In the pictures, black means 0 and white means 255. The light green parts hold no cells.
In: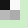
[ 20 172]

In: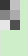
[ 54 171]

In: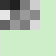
[ 48 118 125]

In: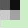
[ 88 162]

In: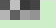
[84 96]

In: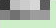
[ 55 113]

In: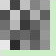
[215 200  57  82 143]
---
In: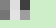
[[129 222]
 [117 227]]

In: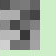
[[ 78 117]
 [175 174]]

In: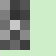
[[153  64]
 [125  50]]

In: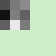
[[ 77 121]
 [ 17 126]]

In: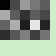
[[  2  72]
 [171  92]]

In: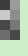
[[ 61 155]
 [201 141]]

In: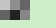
[[197 143]
 [ 98  34]]

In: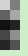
[[211 125]
 [ 97 167]]

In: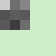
[[205 110]
 [ 82  92]]
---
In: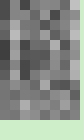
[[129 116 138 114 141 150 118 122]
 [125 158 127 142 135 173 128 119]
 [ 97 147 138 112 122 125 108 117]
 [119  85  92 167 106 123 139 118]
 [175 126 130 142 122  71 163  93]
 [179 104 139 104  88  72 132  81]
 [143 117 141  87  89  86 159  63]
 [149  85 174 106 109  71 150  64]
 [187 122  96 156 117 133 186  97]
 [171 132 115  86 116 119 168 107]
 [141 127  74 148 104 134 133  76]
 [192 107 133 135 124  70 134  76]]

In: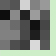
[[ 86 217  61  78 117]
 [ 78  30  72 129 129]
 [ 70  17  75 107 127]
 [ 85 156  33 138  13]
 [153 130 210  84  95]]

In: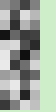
[[192 217 125  56]
 [183  35 202 112]
 [214 110 232 206]
 [103  69 172 157]
 [211 111  56 234]
 [152  15 116 230]
 [ 42  79 217 209]
 [ 65  58 103  19]
 [131 181  47 185]
 [184 221  77 211]
 [128  66 119 147]]

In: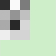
[[212 212 238]
 [215  40 170]
 [192 148 186]
 [124 249  47]]

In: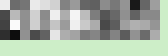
[[172 107 146  92 131  99 133 123 163 173 229  98  75 145  13  46]
 [149 170 176 159  93  73 172 201 239 155 196 146 207 142 250  66]
 [137 137  98 144 104  85 125 188 244 173 238 139 208 144 185  73]
 [158 102  25 148 120 140  96 101 154 130 209 222 234 117 108 236]]

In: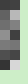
[[215  52]
 [ 70  79]
 [118 122]
 [ 64 144]
 [129 111]
 [184  98]
 [ 65  62]]

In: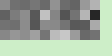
[[114 105 155 199 187 117 160 142 150 135]
 [170  91  89 116 137 139  86 140 111 114]
 [ 38 181 115  84 133 193  88 141 124  97]
 [179 153 100 108 146 106 118 108 112 140]]
